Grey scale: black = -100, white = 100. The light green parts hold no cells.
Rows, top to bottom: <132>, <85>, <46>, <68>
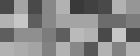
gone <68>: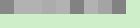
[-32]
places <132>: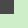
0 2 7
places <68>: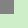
3 8
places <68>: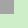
2
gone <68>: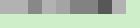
[35]
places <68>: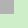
0 4 7 9
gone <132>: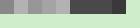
[-49]

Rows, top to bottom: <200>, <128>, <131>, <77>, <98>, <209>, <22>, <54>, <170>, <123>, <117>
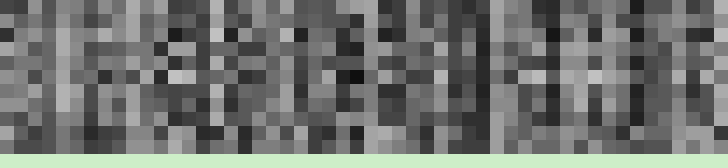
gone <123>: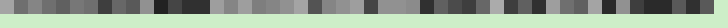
[-57]
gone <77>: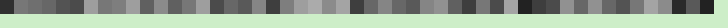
[19]
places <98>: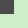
23 27 32 37 42 46

